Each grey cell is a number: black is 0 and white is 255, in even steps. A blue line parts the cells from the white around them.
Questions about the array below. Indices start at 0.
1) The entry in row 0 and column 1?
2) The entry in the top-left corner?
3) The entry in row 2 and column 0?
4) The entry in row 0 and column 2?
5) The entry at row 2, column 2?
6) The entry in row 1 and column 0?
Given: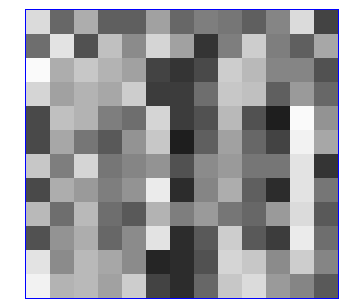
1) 103
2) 219
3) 250
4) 173
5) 199
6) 110

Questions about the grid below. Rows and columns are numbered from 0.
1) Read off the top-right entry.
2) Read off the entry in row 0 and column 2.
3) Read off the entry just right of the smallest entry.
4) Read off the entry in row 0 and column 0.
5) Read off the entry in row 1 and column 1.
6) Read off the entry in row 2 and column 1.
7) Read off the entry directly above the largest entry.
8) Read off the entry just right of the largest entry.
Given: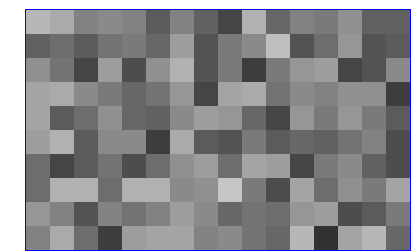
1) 97
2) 130
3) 164
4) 183
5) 109
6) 115
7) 109
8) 122

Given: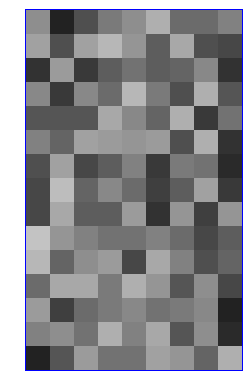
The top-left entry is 142
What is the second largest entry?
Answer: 189
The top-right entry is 129
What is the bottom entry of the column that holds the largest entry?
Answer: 34
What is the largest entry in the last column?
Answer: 175
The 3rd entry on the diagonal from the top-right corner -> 100
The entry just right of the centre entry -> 63
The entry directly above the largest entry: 71
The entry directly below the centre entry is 155
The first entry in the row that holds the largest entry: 195
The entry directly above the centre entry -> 129
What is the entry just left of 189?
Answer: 71
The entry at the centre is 107
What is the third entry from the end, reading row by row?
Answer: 149
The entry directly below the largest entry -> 183
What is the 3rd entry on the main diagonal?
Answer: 57
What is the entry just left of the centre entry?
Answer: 136

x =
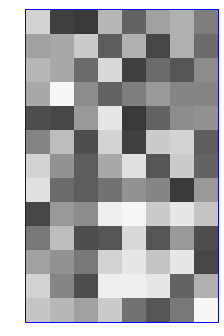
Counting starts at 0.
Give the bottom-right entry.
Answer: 247
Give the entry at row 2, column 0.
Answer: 183
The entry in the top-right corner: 126
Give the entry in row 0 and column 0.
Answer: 211
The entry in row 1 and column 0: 161
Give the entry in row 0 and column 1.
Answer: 64
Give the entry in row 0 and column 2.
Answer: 57
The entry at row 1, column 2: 203
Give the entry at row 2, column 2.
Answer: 107
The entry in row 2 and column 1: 169
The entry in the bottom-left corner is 197

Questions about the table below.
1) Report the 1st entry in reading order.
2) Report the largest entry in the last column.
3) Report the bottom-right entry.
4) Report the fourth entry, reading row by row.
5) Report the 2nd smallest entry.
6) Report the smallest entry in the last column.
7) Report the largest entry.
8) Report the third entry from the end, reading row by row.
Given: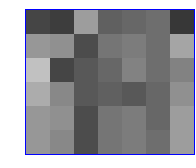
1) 69
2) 165
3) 157
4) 96
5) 61
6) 55
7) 193
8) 124

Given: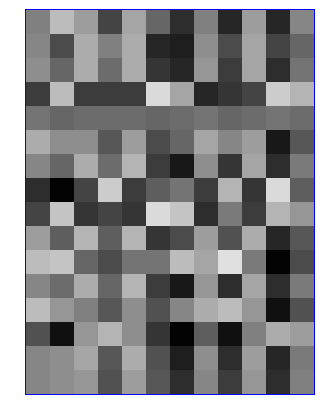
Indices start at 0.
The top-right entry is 134
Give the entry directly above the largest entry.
81
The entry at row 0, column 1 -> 188
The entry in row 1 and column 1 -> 75
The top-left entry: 128
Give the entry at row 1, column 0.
134
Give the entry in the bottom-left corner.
134
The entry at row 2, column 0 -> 142
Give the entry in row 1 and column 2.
172
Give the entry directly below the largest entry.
45
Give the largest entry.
224
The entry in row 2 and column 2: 172
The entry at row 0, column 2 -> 157

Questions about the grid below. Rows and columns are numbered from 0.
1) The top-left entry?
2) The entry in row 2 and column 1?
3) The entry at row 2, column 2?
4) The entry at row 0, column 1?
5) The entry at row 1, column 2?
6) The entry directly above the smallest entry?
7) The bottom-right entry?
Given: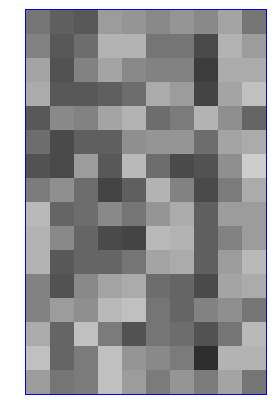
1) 117
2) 82
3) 130
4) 95
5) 109
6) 82
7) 117

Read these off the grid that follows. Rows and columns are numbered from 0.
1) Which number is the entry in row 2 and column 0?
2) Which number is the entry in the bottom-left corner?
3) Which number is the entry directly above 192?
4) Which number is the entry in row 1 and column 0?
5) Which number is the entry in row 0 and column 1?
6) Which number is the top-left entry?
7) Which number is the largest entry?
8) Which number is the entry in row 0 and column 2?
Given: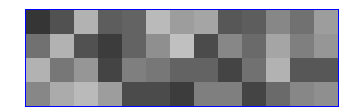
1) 178
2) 135
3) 157
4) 113
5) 81
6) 53
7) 192
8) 178
